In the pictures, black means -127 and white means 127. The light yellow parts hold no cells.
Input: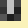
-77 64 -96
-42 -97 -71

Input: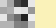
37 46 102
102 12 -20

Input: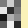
102 -81 -6
-106 48 14

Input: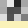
41 -50 -47
93 -46 78

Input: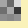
-16 42 -71
14 7 19

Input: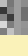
-71 2 29
5 -67 29

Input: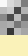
61 74 -56
9 -51 61
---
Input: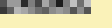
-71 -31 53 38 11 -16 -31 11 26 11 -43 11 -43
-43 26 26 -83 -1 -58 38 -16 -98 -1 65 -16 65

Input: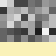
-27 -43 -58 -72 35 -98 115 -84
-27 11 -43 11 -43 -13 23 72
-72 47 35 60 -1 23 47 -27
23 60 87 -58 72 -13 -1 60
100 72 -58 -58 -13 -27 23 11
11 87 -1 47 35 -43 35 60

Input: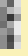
-1 -72 26
12 -58 69
12 -45 94
40 -29 94
26 -1 107
-16 40 107
-1 56 81

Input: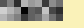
-42 1 -82 53 26 38 -69 13 -15
53 26 1 -69 -30 -15 38 -15 -56
79 53 26 -123 -30 -42 67 -56 -82

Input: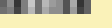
-15 -1 -60 -1 55 -15 41 13 13 -44 27 -60 -28
-28 13 -74 -1 71 -15 55 27 13 -44 41 -74 -28

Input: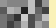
-11 -62 -25 51 -49 35 4
-11 -37 -78 77 -49 -11 64
20 4 4 4 64 -62 20
-37 51 35 -93 64 -25 -62

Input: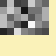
-91 -66 92 4 -12 -41 -54
61 -25 18 46 -41 4 46
61 18 -41 -91 120 18 -12
-54 61 -66 -54 76 4 -25
31 76 31 -106 -12 -12 46
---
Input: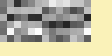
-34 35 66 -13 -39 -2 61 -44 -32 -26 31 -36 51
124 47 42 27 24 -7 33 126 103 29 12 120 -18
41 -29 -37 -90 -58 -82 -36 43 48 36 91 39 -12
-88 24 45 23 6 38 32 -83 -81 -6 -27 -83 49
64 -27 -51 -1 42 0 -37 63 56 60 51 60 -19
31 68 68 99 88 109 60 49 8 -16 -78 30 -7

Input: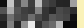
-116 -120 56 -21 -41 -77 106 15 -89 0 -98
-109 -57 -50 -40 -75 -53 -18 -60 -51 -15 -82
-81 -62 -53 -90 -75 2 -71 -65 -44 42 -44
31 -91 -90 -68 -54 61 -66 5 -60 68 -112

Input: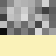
34 -2 88 -38 -2 -37 -1 -115
-21 76 -57 35 -18 29 -24 62
-25 23 61 18 90 53 65 -65
-35 -63 -14 35 76 46 72 2
-14 81 12 44 50 57 16 -25

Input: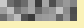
-47 22 -26 31 27 22 -68 -44 60 25 -19
-51 12 67 23 11 -22 37 14 -10 61 30
4 25 5 -48 37 -67 34 -20 -39 -17 73

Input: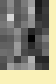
-74 -58 34 14 2 29 -51
-90 -88 49 -23 -67 -16 -42
-18 -66 -64 -54 21 -21 -17
-28 -51 -86 -42 27 -29 -30
-2 -40 -126 -49 -2 -35 -43
-46 -72 -90 -35 13 -13 -23
-71 -60 15 -6 -37 12 -7
-72 -81 19 -28 -46 85 -18
-67 -94 51 -17 -36 0 -35
-76 -102 28 -5 -39 11 -29

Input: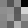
-11 47 -29 5
29 -34 25 9
83 -38 19 15
-122 12 -43 2
